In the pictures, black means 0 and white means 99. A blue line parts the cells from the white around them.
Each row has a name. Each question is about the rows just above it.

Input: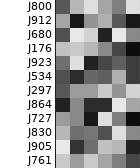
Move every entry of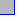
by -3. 68
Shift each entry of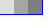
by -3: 83 61 46
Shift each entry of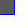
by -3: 31
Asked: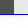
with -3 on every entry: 28 87
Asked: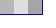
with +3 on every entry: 74 89 67
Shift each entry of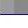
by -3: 57 50
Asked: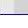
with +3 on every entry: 93 85

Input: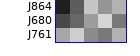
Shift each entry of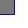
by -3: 44
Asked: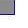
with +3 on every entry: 57
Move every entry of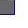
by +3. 43
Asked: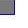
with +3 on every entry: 50
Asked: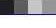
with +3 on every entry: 15 39 80 61

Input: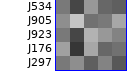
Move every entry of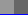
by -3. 56 37
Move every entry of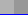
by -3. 66 56
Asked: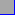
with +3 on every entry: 68
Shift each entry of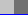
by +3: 79 47
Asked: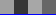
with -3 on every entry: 59 18 62 37
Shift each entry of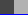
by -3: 24 66

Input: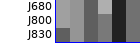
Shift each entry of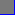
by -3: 44
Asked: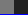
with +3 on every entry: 50 16
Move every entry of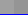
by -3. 59 55
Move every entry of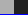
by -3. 65 10
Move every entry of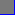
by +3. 50
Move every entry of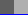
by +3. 40 71

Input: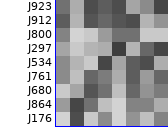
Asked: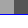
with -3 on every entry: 61 30
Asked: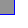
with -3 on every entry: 54
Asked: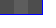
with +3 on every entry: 33 39 33
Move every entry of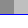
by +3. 57 77
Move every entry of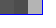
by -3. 30 27 67
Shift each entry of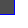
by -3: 27

